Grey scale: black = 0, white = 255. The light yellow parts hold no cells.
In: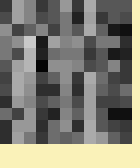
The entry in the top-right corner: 87
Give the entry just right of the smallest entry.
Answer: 143
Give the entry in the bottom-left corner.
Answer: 46
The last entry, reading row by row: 66
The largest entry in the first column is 143
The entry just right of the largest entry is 25
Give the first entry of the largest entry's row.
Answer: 120
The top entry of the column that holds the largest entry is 132
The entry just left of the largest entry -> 143
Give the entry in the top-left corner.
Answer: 56
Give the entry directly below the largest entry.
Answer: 181
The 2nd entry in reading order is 161
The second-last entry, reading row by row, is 97
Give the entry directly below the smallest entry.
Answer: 66
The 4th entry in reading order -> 56
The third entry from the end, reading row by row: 152
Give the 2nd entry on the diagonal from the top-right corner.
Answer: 87
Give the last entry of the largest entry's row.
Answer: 46
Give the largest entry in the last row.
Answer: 170
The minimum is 4
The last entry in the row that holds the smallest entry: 56
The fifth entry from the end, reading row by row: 109
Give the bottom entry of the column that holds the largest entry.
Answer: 120
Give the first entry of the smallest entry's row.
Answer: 87
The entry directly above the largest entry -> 97
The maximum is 201

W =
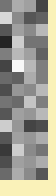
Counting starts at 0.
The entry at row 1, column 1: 138
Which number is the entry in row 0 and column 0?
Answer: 116
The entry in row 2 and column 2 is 138
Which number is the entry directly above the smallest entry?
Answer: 86
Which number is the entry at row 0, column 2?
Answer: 160
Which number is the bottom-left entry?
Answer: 106
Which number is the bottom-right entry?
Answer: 86
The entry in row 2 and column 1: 160
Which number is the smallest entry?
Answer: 36
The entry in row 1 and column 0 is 216
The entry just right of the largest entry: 184

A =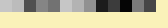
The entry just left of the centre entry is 198
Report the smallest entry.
5

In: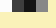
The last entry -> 135
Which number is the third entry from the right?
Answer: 62
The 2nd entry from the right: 20

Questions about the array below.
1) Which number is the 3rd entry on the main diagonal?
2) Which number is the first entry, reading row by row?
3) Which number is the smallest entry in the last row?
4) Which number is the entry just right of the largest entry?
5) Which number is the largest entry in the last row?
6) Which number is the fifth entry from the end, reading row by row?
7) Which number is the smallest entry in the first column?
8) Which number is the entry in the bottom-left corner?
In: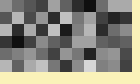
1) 170
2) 149
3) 53
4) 128
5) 214
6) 139
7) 53
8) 182

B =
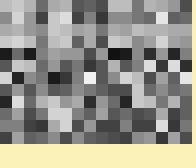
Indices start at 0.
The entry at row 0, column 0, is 189
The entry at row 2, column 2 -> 151
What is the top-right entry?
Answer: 77
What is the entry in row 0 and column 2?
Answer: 179
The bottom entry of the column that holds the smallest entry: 77
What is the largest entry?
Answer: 241
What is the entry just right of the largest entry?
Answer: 87
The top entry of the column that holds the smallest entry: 189
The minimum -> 17
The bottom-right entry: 77
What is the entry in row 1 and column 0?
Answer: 139
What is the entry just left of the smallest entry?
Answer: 151
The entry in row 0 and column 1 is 200
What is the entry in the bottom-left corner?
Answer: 66
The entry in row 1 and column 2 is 151
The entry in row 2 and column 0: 170
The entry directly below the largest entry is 119
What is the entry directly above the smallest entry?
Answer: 200
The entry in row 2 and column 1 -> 179
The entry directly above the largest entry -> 56

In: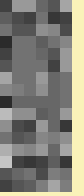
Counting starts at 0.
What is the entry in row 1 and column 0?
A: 94
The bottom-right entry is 125
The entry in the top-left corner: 65
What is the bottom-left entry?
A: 65
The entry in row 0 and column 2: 153
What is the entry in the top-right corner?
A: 165
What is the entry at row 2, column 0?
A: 114
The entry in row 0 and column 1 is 153
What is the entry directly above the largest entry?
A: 175
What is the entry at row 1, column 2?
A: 65
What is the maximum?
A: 197
